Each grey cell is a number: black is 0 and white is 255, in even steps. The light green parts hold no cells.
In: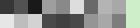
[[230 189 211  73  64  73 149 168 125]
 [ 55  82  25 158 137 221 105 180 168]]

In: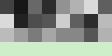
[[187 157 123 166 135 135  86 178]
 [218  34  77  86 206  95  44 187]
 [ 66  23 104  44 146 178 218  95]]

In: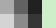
[[212 139  54]
 [170  98  33]]

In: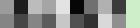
[[133  70 133  92 199  81  49 217 143]
 [155  29 188 165 227   6 112 177  59]]

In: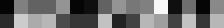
[[ 43 204 171 183  75  54  54 194  34  66 183 159  66 194  54 183]
 [  5 128  98  98 148   5  15  98 148 119 128 247  15 110   5 137]]

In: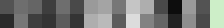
[[ 43 119  62  52  92  52 174 186  92 220 130 101  34 142  73]
 [ 83 110 101  62 110  73 154 164 119 197 174  73  13 154  83]]

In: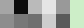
[[141 120 111 205  90]
 [165  12 186 229 153]]

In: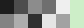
[[131 173  47 229 162]
 [ 29  77 140 111 239]]
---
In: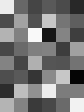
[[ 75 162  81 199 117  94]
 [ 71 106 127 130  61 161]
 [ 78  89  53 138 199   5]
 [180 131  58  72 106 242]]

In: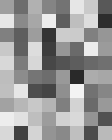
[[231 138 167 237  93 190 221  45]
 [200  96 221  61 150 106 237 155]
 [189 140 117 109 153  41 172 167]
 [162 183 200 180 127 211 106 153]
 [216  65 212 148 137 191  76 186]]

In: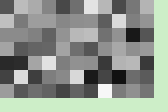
[[192 122 157 157 135 142 144  93 218 127 148]
 [164  89 100 102 163 111  85 144 168 143 153]
 [ 66 220  62 126 137 216  26  69  17 108  91]]

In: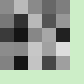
[[120  50 185  84 151]
 [140 137 199 161 221]]

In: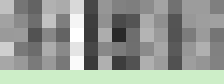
[[162 139 110 194 126 245  61 145  74  84 171 143  84 152 158 160]
 [207 121 108 172 137 228  71 136 124 111 139 166  90 151 176 129]]

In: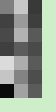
[[ 65 154  62]
 [ 63  92  74]
 [197 131  77]]
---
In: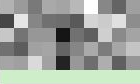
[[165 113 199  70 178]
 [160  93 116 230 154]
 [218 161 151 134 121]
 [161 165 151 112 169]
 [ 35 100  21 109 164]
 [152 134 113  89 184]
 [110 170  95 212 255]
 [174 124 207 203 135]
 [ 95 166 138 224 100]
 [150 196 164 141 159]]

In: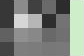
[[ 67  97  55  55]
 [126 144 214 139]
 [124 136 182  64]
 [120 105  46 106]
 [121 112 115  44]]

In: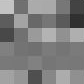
[[162 121 128  72  93 195]
 [149 120 115 113 164 112]
 [ 79 129 112 154 104 171]
 [135 118 123 179 118 169]
 [172 121 117 145  90 119]
 [144 120 123 175  48  67]]

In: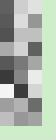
[[190 158 244  58  88 170  82  89  96]
 [151 178  59 134 121 210 192 220 206]
 [162 108 213 235 166  96 192 150 225]]

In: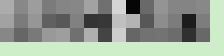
[[135 162 172]
 [102 123 136]
 [121 150 157]
 [153  96 123]
 [158  88 133]
 [112 129 135]
 [175  52 162]
 [ 68  55 112]
 [205 191 213]
 [102 179   6]
 [114  87 105]
 [115 141 148]
 [108 124 133]
 [ 48  28 132]
 [104 125 136]]

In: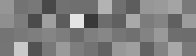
[[117 116 143 150]
 [201 121 125 115]
 [ 82 126  75 120]
 [121 133 159  72]
 [154 125  92 113]
 [125 107 228 111]
 [115 127  56 111]
 [ 98 135 109 179]
 [152 118  96 112]
 [159 112 169  93]
 [ 98 131 124 151]
 [131 153 132 154]
 [168 110  96 164]
 [121 109 156 121]]

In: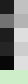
[[  7  37  29 115  28]
 [223 205 222 179 193]]
